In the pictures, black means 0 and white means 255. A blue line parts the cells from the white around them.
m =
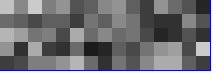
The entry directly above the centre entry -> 95
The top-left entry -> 193
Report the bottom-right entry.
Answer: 61
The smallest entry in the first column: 61
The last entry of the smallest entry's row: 203
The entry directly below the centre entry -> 37
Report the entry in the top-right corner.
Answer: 37
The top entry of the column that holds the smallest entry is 95
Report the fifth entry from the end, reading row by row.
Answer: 136
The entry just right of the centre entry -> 107
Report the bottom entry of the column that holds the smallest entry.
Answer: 107

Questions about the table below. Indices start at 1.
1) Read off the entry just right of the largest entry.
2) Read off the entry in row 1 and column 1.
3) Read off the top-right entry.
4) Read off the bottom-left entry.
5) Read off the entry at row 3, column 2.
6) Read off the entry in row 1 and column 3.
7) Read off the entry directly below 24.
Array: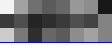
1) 162
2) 243
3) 24
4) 204
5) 121
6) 112
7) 131

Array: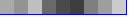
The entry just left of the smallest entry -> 74
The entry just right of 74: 62

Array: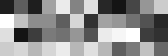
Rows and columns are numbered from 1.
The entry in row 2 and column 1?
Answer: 255
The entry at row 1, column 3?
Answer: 30
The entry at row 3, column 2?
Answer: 20
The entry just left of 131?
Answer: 235
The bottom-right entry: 104
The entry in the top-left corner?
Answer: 30
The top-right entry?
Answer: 204
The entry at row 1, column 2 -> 94
